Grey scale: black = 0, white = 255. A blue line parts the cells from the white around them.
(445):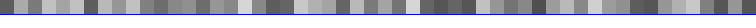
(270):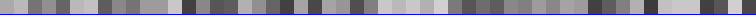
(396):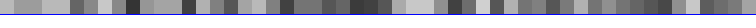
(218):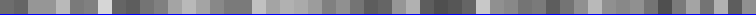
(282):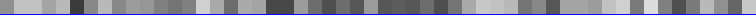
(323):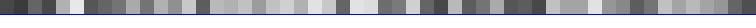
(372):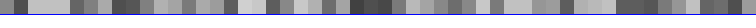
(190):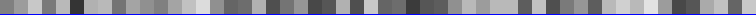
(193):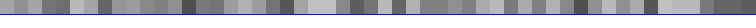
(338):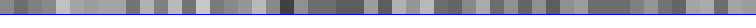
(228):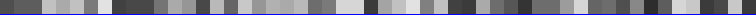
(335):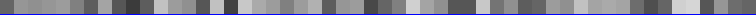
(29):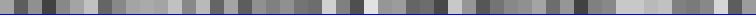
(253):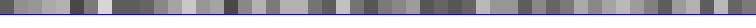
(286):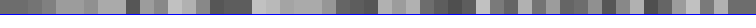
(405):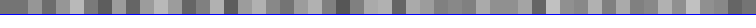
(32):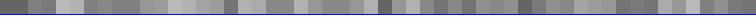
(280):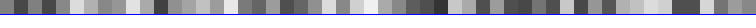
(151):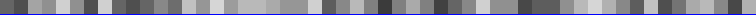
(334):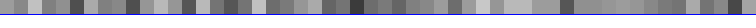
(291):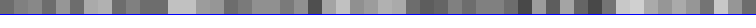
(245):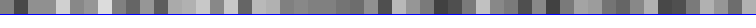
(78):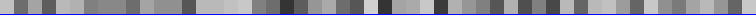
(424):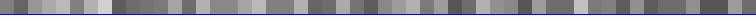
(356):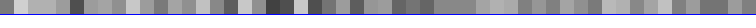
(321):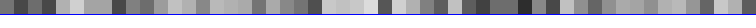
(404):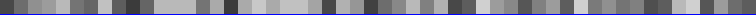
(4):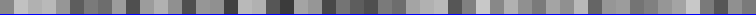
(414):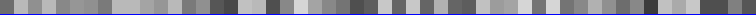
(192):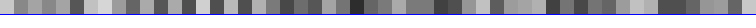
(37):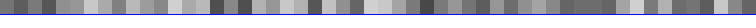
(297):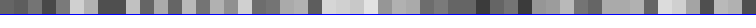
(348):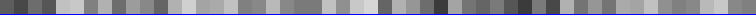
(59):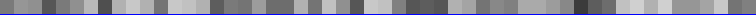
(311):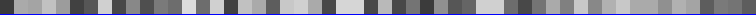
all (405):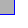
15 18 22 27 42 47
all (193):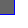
7 28 51 52
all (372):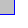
2 3 4 36 37 43 49
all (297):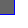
0 10 12 32 33 35 42 46

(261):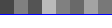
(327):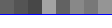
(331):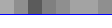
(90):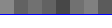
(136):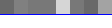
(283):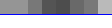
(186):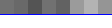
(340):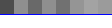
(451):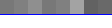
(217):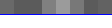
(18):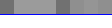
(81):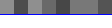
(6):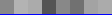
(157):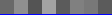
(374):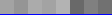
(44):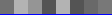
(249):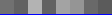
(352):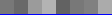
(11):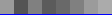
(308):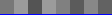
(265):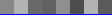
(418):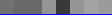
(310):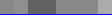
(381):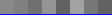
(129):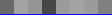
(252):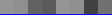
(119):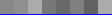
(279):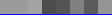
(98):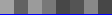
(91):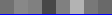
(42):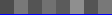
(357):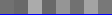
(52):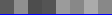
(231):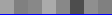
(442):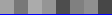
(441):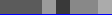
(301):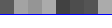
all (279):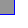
7
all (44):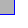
1 4
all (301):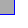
3 7

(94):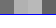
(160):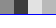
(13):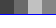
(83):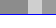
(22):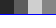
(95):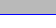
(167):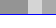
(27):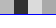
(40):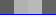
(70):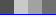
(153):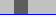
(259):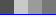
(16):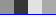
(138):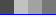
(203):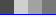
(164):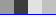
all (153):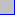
0 2 3
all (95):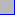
0 1 2 3

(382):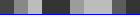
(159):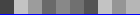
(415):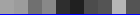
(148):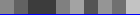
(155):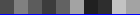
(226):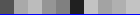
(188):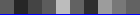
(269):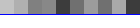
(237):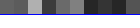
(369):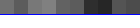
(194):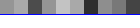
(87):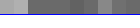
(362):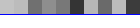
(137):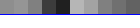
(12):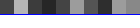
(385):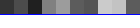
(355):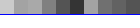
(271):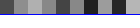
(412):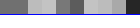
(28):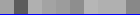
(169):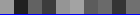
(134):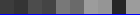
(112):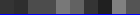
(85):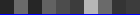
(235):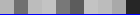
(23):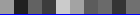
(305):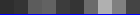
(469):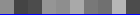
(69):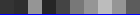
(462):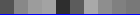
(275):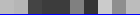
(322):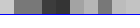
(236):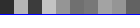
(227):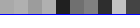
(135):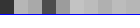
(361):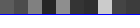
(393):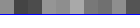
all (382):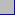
2 6 7
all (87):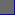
2 3 4 6 9

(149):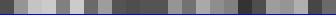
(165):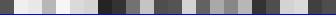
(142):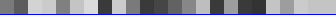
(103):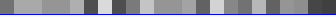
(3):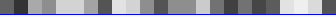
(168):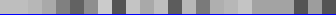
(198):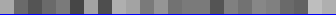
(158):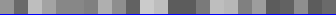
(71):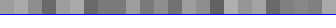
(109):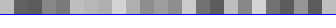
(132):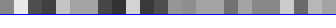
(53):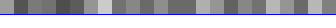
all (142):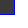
7 10 15 17
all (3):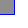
3 10 12 13
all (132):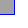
5 6 14 15 17 23
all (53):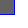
16
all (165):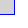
6 13 20

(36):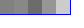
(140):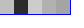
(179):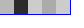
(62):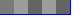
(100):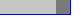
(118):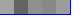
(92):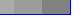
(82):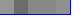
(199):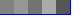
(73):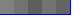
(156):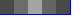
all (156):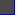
0 4
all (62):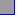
1 3
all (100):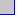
0 1 2 3
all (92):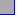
0
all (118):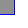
2
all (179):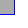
3

